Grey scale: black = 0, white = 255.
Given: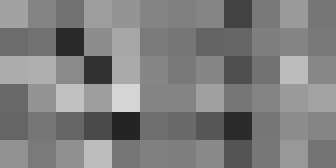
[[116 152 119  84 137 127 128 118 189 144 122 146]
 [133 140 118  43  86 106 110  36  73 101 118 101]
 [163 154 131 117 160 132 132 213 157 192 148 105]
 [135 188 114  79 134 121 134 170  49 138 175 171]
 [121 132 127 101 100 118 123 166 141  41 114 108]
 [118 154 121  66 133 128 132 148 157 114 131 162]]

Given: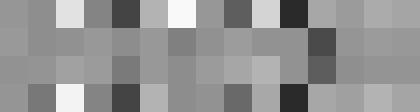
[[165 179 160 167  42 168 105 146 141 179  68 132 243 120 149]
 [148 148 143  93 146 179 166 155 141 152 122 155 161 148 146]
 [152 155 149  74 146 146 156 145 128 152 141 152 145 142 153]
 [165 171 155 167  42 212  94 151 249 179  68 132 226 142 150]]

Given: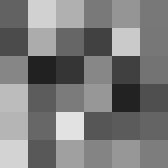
[[125 151 132 160  88 211]
 [100  91  86 226 103 181]
 [ 79  34 151 123  92 188]
 [115  64 135  53  33 134]
 [119 202  65 102 172  75]
 [120 149 121 176 209  98]]

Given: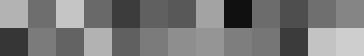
[[206 195  59 118 126 149 142 123  96 178  99 123  54]
 [133 111  78 108  16 163  88  96  60 105 197 110 179]]

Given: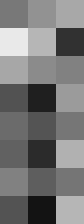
[[182  19  83]
 [117  94 129]
 [177  43  97]
 [118  84 107]
 [155  31  82]
 [129 139 167]
 [ 49 182 233]
 [168 146 120]]

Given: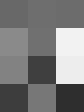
[[ 46 119  61]
 [237  63 130]
 [242 112 138]
 [108 110 104]]

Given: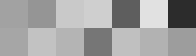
[[157 178 192 118 180 194 166]
 [ 44 225  94 207 201 149 162]]
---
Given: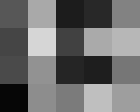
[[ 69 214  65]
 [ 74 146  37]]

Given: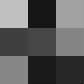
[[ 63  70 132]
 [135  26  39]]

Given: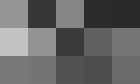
[[194 147  58]
 [120 116  82]]

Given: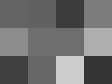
[[140 110 110]
 [ 64 102 205]]

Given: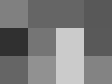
[[ 48 117 203]
 [101 145 203]]

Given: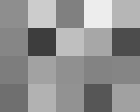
[[134  61 191]
 [125 162 144]]

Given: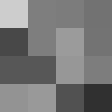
[[ 72 126 155]
 [ 87  87 151]]
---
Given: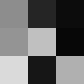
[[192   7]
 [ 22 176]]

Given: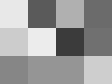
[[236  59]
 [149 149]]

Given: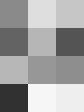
[[182  84]
 [151 142]]

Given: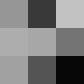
[[167 116]
 [ 84   7]]

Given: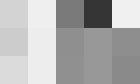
[[237 143]
 [237 144]]

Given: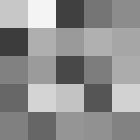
[[175 154]
 [155  72]]
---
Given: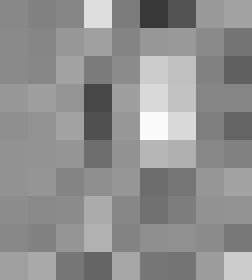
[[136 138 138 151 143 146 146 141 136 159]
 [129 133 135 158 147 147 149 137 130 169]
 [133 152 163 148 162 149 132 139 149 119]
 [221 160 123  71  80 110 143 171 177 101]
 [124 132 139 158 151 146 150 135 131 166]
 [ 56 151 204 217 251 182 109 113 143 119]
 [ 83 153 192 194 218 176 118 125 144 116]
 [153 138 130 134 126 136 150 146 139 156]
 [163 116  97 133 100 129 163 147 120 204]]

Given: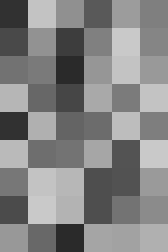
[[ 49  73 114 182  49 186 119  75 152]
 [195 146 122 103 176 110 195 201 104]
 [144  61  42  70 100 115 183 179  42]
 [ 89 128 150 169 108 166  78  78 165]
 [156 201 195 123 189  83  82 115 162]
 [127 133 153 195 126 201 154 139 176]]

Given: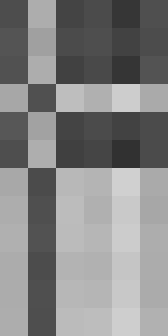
[[ 77  84  81 167  87  78 168 173 176 172 172 173]
 [173 160 173  80 162 174  75  79  82  76  79  78]
 [ 68  75  65 190  68  64 184 188 187 179 183 187]
 [ 75  78  73 176  75  69 180 176 182 177 181 189]
 [ 54  66  53 205  66  49 208 201 204 197 200 206]
 [ 79  76  83 170  75  75 170 167 173 172 171 177]]

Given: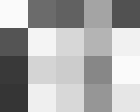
[[250  84  57  53]
 [107 244 212 239]
 [ 97 215 204 216]
 [164 180 135 150]
 [ 81 241 250 230]]

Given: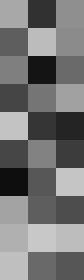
[[168  94 127  69 195  70  14 163 176 191]
 [ 49 188  20 117  53 130  87  94 200 105]
 [143 139 106 161  36  60 197  77 189  86]]

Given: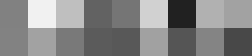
[[129 130]
 [241 162]
 [191 121]
 [ 98  91]
 [117  88]
 [209 161]
 [ 33  85]
 [177 132]
 [162  72]]
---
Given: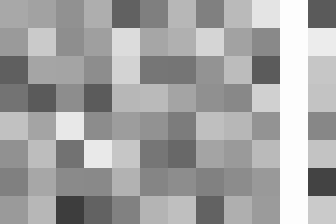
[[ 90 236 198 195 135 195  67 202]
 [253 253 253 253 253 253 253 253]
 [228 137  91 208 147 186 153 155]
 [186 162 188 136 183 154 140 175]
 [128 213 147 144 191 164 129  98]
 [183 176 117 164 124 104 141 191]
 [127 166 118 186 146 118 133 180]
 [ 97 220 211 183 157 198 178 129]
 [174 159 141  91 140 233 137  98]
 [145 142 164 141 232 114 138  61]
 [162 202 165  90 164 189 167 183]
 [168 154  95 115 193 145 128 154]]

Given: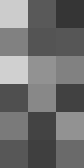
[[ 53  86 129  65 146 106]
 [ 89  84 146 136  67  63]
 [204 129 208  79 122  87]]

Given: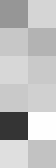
[[213 179 201 208 254 194]
 [150 199 215 201  52 223]]

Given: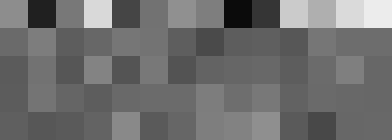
[[236 109 103 103 104]
 [218 109 127 104 103]
 [175 118 107 106  72]
 [203  87  93  98  90]
 [ 53  95 104 120 143]
 [ 11  93 102 110 130]
 [126  74  99 125 126]
 [144  94  83 107 102]
 [114 115 120 107  90]
 [ 69 118  84 105 137]
 [217 103 131  93  99]
 [120  93  86 101  90]
 [ 32 125 114 116  87]
 [141 106  91  92  95]]

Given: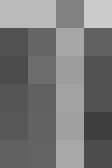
[[203  97  82  82  62  76]
 [129 167 157 163 160 168]
 [187 101 108  96  98  99]
 [186  81  75  85  88  97]]

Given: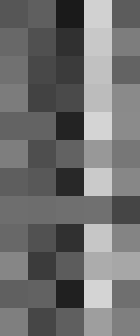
[[ 92 125  99 138 139 119 135  69 132 167 111 127]
 [209 200 193 188 212 152 202 112 198 172 212 158]
 [ 26  48  59  74  35  98  40 111  48  92  32  95]
 [ 95  80  72  66  99  78  88 109  81  59  98  70]
 [ 86 104 113 124  99 126  94 110 104 134  96 127]]

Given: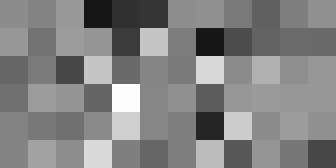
[[145 106 150 151 144  71]
 [127 107 142 151 156 119]
 [ 96  99 176 154 140 149]
 [121  76 140 150 204  88]
 [145  23 216  93  37 188]
 [141 124 122 145 127 126]
 [ 53 197 133 134 134 102]
 [ 49  59 106 253 208 127]
 [ 22 149 197 101 138 218]
 [153 156  71 148 112 141]
 [131 115 123 155 120 162]
 [140 151 102 112 131 132]]
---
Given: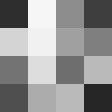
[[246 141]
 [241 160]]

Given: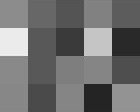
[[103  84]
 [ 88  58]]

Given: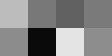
[[120  97]
 [ 10 228]]

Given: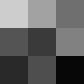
[[162 111]
 [ 58 129]]

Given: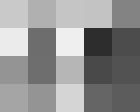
[[176 197]
 [109 239]]

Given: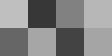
[[ 55 129]
 [166  67]]

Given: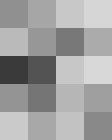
[[166 200]
 [151 120]]
